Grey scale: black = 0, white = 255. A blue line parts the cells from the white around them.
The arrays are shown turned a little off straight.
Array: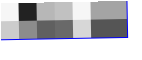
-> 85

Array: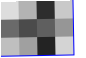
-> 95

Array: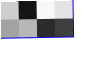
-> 43

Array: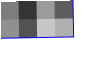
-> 198

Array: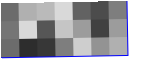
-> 65

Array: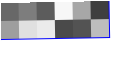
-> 83

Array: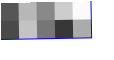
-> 55
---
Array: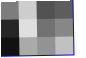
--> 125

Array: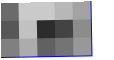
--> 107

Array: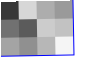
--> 56

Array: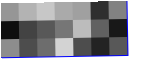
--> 150

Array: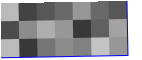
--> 186

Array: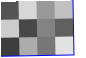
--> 84

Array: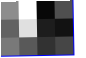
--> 141
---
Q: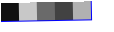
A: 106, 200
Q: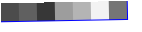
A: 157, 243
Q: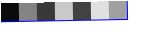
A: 201, 224
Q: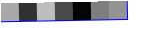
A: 73, 190
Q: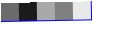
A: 169, 233
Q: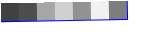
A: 208, 241
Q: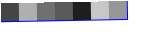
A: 89, 199
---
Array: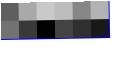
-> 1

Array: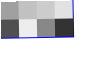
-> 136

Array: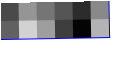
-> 158

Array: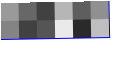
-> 85

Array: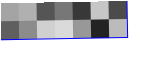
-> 208

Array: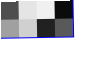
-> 33
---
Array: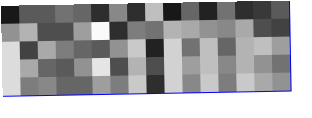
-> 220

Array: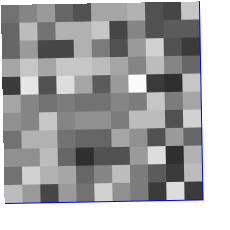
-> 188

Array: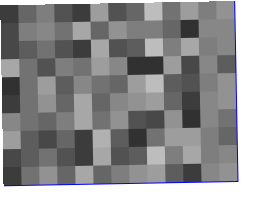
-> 60

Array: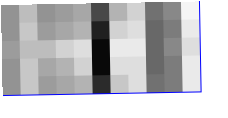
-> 147

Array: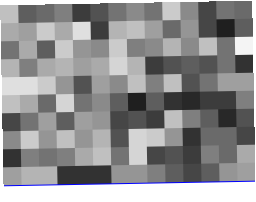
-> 159

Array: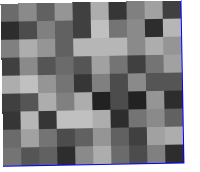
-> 116

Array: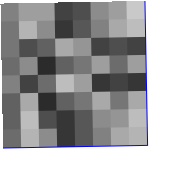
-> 108

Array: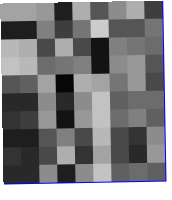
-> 41
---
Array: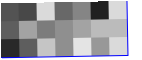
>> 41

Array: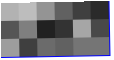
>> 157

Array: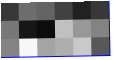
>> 131

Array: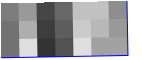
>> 114

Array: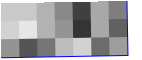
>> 148

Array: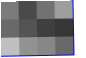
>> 191

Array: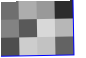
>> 78
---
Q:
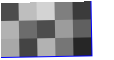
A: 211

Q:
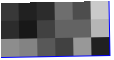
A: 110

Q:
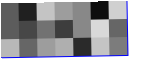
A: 136

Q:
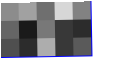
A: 111

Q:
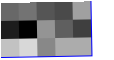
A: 85

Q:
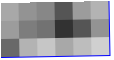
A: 85

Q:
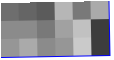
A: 182

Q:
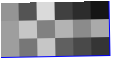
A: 64

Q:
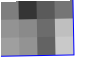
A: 53

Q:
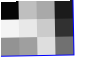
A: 191
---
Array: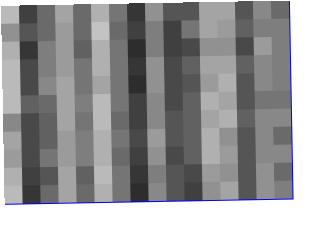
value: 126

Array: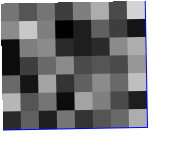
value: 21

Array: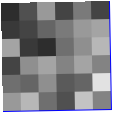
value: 164

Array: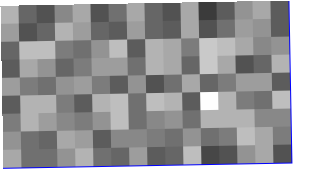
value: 92

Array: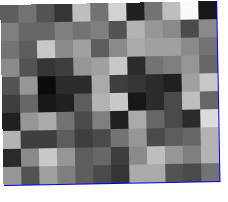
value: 138

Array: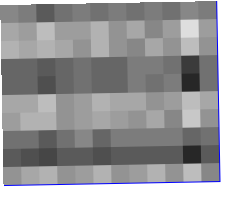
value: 157
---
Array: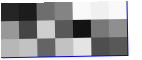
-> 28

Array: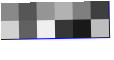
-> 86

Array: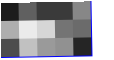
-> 96

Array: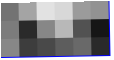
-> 164

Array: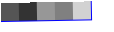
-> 51

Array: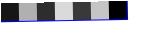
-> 176
